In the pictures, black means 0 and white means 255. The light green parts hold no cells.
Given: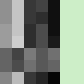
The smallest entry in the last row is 6
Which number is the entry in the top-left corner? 144
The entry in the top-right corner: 16
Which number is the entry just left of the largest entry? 156
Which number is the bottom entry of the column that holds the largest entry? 186
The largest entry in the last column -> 112
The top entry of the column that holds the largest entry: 196
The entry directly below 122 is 112
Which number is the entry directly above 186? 76

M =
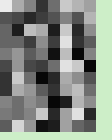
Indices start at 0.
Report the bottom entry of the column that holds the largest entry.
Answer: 92
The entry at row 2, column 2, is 189
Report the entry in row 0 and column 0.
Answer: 235
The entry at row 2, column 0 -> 101
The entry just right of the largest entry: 171
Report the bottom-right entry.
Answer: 83
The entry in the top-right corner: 161
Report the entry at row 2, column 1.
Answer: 29
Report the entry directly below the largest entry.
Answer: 83
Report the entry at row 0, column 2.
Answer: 131

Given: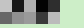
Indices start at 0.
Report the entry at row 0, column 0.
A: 196
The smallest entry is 3
